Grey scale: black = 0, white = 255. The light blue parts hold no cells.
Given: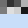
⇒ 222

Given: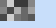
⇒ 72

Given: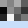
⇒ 144

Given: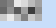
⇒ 145

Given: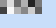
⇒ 248

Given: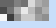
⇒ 114
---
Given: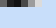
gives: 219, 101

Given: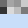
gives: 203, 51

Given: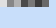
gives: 104, 224

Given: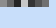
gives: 112, 141

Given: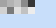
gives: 54, 209

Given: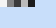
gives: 27, 244

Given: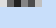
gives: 192, 222

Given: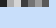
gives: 89, 33
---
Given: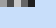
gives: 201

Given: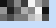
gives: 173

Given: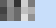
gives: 107

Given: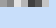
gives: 182

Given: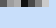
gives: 16

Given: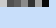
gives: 139

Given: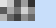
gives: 116

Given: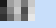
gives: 200

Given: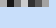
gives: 204

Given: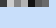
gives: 179
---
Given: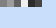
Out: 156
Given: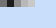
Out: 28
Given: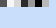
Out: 246
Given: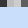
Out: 190
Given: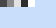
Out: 139
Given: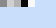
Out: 207
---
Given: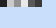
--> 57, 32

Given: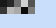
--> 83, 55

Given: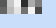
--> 125, 101

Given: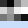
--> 188, 120

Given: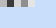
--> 229, 186

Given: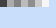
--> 246, 65

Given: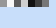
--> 119, 151

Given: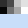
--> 225, 6
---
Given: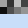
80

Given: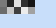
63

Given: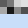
24

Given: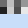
204

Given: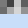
171

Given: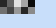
151

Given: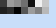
155

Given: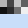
44

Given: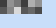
88

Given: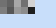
152
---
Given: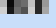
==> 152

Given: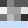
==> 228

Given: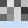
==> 51

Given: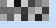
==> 59

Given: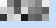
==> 91

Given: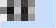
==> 182

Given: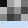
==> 73
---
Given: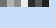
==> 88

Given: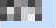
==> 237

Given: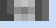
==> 79

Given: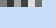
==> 221

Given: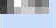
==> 166

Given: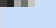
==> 114

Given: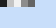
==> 141

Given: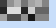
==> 132

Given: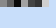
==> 52

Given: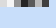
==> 188
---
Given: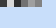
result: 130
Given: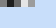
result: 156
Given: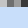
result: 57
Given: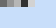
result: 210
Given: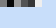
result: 238
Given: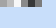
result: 123
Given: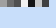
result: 65
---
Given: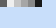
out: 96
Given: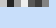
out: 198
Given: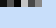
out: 16
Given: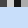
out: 69
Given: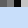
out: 95
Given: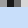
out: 158
